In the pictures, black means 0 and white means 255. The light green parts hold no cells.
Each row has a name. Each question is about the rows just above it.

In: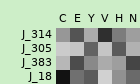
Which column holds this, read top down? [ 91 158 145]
H
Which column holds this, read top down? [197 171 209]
V
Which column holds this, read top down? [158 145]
H
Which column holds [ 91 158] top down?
H

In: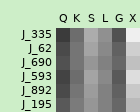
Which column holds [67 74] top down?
Q
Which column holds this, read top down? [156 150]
S
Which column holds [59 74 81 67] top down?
Q
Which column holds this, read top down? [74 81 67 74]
Q
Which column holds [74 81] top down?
Q
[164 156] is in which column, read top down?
S
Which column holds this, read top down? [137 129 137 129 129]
L

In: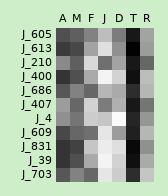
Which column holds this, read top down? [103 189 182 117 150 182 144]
R
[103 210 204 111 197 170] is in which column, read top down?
F
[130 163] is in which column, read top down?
F
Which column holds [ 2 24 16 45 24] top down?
T

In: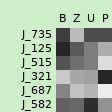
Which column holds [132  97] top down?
B
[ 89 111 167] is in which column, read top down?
Z

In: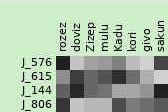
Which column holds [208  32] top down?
sakun
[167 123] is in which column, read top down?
kori
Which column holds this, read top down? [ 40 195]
doviz
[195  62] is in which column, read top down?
doviz

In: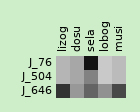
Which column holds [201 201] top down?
lobog
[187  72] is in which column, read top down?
musi
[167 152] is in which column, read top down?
dosu
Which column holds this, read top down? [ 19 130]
sela
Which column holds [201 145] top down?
lobog
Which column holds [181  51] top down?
lizog

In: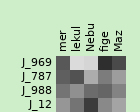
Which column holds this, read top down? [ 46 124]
fige
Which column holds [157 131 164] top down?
Maz
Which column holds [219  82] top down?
lekul
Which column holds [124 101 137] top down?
fige
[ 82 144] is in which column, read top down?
lekul

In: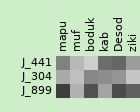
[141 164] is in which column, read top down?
kab
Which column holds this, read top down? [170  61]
mapu
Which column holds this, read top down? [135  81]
boduk
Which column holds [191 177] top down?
muf
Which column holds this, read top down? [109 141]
kab
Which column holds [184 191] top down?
muf

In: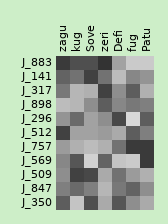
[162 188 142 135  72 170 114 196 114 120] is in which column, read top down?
Defi
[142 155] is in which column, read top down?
zeri
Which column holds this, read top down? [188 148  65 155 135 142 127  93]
zagu
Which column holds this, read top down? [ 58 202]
fug
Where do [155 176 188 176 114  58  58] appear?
J_757

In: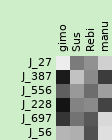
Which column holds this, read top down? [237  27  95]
gimo
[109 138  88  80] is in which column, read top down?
Rebi

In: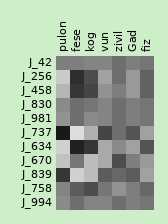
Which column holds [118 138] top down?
kog
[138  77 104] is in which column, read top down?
zivil
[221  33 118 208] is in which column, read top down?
fese
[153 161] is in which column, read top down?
fiz
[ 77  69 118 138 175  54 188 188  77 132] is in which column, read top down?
kog

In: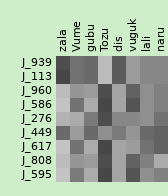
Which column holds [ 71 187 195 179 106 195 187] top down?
zala
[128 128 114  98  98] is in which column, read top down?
naru
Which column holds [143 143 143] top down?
lali
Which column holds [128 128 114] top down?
naru
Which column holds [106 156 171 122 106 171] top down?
gubu

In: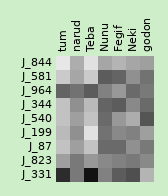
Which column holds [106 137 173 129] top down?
Neki
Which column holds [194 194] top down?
tum
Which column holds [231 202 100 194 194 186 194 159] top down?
tum
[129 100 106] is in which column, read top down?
Nunu
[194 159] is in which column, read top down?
tum
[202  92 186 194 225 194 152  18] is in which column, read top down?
Teba

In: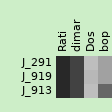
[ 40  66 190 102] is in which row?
J_913
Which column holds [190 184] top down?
Dos
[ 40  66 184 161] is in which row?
J_919

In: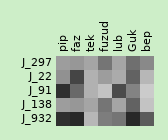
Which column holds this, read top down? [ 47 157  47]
pip
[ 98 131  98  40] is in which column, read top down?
Guk

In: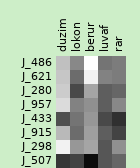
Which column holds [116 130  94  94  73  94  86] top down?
luvaf
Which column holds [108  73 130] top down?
lokon
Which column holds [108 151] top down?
lokon
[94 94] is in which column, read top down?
luvaf
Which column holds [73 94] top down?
luvaf

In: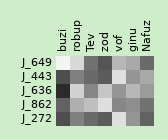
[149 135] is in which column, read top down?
vof
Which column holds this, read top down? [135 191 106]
Tev
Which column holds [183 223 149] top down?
vof
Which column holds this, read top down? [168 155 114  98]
Nafuz
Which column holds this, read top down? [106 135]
Tev
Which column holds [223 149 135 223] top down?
vof

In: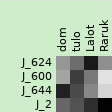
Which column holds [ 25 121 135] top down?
Lalot
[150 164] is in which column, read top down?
dom
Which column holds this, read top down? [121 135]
Lalot
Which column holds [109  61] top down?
tulo

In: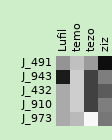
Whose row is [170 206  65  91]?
J_432
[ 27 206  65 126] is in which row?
J_943
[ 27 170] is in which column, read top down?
Lufil

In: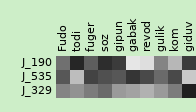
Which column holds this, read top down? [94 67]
fuger
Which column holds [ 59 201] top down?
giduv
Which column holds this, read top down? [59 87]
gipun
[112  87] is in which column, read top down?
Fudo
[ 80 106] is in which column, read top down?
soz
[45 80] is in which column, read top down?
soz

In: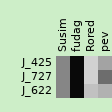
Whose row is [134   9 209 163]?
J_425
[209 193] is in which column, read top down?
Rored
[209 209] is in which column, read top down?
Rored
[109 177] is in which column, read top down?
pev

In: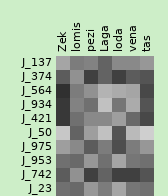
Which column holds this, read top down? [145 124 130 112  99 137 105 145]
lomis
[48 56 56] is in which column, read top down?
Zek
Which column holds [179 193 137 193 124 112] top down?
Laga
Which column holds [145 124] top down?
lomis
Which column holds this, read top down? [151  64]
pezi
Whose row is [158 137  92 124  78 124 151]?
J_975
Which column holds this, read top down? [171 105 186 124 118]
vena

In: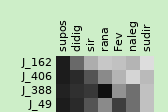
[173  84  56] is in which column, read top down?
sir
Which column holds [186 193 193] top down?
sudir
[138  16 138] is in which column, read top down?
rana

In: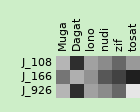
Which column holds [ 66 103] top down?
zif
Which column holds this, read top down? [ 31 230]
tosat
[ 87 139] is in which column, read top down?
nudi

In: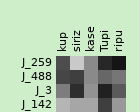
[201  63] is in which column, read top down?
siriz
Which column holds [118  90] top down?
ripu
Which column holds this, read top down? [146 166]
kase
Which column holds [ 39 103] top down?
Tupi
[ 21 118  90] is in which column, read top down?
ripu
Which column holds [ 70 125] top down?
kup

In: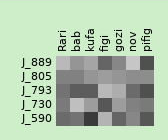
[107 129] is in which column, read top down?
nov
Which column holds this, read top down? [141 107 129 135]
nov

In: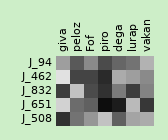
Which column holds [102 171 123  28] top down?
dega
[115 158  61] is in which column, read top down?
lurap
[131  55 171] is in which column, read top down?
vakan
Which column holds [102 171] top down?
dega
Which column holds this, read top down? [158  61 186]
lurap
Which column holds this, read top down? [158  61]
lurap

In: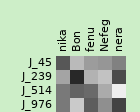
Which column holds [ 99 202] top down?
Bon
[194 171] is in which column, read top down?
Nefeg
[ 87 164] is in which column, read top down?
nika

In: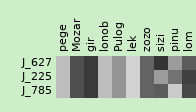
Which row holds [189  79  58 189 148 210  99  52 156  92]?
J_627
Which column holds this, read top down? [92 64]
lom

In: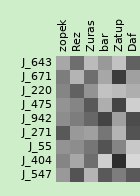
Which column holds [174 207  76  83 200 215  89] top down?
Daf
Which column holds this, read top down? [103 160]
Zuras
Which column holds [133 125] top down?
Rez

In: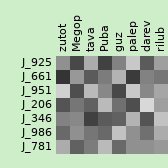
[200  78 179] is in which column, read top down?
palep
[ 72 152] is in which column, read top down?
Megop
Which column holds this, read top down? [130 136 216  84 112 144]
darev

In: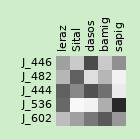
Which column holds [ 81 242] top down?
dasos
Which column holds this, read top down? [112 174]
bamig
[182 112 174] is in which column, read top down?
bamig

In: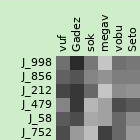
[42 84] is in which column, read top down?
Gadez
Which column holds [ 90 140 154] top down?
Seto
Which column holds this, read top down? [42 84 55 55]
Gadez
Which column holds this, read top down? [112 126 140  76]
vobu
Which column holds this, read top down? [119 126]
Seto
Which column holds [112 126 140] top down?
vobu
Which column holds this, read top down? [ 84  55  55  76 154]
Gadez

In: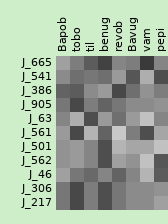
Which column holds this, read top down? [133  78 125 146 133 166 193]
pepi
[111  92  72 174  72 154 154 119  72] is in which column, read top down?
tobo
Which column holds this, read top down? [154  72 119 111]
revob
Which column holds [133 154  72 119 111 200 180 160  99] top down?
revob
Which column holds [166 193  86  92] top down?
pepi

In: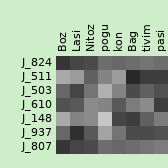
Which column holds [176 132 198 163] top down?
pogu
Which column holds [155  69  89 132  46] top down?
Lasi
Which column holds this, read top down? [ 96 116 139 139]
Nitoz
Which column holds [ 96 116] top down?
Nitoz

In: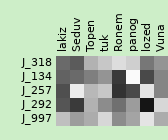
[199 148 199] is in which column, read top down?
tuk
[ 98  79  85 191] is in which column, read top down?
lakiz

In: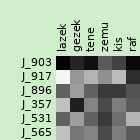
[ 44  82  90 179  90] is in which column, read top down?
raf
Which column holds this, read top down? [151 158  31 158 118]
gezek

